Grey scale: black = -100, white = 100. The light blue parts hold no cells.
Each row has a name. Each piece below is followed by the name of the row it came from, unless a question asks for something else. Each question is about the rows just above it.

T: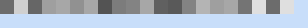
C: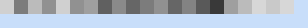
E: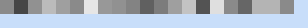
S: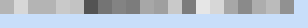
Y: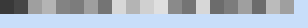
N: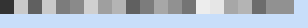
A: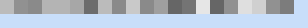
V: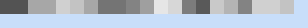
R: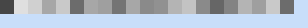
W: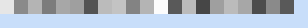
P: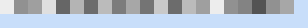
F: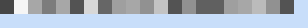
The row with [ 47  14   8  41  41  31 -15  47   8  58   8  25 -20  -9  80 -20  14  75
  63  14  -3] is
A
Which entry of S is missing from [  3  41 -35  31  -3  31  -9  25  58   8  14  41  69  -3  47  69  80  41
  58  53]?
[36]
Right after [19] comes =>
[14]
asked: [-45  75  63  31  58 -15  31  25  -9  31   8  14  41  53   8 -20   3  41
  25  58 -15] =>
R
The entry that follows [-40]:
[8]
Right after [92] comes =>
[31]
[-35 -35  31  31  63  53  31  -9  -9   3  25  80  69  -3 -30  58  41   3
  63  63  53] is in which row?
V

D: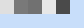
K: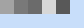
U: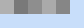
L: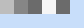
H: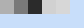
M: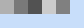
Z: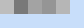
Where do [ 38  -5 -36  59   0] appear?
M
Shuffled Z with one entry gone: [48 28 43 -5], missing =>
[17]
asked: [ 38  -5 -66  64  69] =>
H
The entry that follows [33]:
[5]

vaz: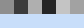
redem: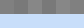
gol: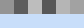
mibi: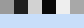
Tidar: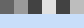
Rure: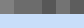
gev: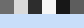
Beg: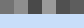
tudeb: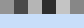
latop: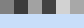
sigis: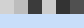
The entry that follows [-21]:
[21]
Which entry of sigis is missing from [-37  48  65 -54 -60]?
[60]

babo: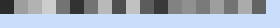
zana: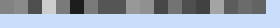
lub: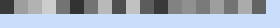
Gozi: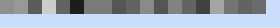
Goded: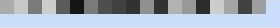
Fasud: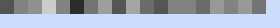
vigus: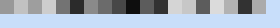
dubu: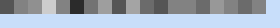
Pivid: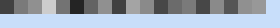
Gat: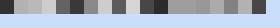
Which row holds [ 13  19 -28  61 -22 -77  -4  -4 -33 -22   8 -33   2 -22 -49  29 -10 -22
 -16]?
Gozi
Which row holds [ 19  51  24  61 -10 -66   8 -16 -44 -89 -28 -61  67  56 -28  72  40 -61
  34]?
vigus

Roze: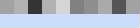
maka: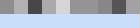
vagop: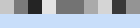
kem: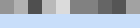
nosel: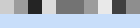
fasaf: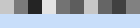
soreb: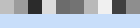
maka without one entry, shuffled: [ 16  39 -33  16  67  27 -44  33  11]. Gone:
[6]
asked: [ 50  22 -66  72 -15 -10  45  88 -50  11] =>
soreb
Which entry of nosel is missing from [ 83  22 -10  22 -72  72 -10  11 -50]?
[61]
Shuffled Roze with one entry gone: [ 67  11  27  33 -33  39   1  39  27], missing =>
[-60]
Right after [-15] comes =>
[-10]

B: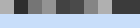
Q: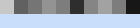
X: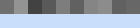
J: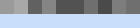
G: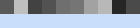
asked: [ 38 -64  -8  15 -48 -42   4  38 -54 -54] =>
B
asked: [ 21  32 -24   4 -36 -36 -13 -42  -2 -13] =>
J
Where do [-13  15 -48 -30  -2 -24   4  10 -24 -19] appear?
X

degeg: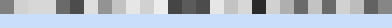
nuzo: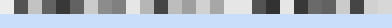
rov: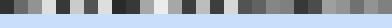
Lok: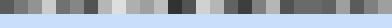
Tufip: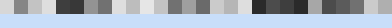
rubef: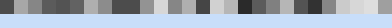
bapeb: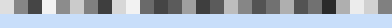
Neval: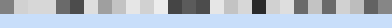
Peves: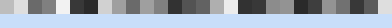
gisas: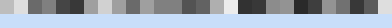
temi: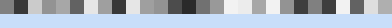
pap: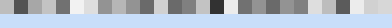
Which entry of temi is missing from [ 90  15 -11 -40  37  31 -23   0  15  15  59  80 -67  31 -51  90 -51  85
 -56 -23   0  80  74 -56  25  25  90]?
[20]
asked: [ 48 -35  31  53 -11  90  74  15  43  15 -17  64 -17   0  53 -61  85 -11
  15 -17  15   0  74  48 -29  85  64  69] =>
pap
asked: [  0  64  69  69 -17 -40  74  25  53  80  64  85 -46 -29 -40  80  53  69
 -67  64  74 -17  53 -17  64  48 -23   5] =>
Neval
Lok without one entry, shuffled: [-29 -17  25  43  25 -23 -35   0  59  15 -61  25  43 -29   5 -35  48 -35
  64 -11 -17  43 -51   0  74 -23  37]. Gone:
[-6]

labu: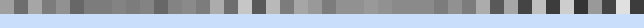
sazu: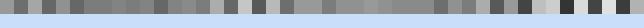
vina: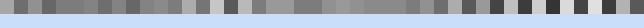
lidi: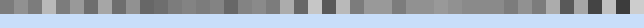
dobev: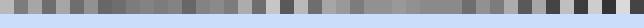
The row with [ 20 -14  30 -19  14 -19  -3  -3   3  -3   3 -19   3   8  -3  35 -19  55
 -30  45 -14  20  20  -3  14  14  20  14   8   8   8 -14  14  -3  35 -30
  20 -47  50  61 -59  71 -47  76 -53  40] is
sazu
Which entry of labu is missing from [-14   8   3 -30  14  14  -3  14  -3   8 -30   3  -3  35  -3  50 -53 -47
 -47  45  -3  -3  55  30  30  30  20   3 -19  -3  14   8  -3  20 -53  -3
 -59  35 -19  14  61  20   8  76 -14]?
[25]
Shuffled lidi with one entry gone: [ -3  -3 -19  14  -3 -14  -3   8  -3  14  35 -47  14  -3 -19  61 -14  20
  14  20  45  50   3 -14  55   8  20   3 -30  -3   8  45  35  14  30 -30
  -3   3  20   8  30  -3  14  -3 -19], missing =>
[-53]
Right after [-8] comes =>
[55]

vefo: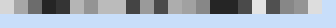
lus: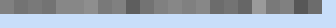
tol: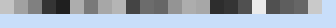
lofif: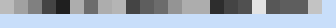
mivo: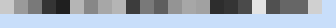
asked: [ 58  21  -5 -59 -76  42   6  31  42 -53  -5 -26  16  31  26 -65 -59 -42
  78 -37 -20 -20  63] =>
mivo
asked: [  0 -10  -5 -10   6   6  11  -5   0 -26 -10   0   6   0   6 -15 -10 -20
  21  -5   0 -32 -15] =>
lus
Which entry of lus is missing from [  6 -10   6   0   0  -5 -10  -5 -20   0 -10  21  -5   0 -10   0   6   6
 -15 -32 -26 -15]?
[11]
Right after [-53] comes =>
[-5]

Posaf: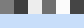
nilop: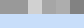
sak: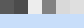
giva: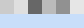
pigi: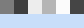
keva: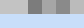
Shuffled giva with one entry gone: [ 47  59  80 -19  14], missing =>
[75]
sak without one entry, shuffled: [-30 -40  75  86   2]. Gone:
[70]
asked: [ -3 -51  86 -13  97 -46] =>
Posaf

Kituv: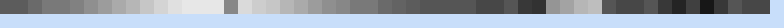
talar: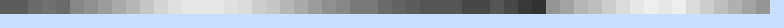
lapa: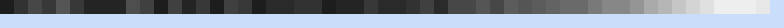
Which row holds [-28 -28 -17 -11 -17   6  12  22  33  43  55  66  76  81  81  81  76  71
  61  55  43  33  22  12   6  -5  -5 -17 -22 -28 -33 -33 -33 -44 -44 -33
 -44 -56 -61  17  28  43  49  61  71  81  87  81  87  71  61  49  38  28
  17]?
talar
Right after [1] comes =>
[12]
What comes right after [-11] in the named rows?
[-17]
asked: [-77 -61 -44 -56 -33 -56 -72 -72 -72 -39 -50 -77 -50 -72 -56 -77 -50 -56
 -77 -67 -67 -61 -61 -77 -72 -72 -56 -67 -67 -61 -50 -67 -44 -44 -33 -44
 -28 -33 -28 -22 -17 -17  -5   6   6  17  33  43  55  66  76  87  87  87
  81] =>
lapa
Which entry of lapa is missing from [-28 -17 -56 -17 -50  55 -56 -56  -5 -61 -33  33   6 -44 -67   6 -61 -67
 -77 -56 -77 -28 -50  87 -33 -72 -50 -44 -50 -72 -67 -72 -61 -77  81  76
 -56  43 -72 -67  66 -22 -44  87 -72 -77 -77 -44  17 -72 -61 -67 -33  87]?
[-39]

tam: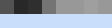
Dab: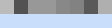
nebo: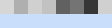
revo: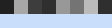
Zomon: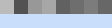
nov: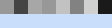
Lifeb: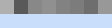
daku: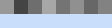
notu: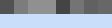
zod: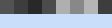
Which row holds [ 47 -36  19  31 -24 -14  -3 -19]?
Zomon
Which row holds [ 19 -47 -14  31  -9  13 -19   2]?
daku
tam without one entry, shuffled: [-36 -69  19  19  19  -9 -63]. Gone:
[25]

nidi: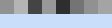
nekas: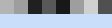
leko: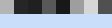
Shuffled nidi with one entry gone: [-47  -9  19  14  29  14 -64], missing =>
[41]
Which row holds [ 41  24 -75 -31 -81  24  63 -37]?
nekas
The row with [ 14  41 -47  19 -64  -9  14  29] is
nidi
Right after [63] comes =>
[-37]
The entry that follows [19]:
[-64]

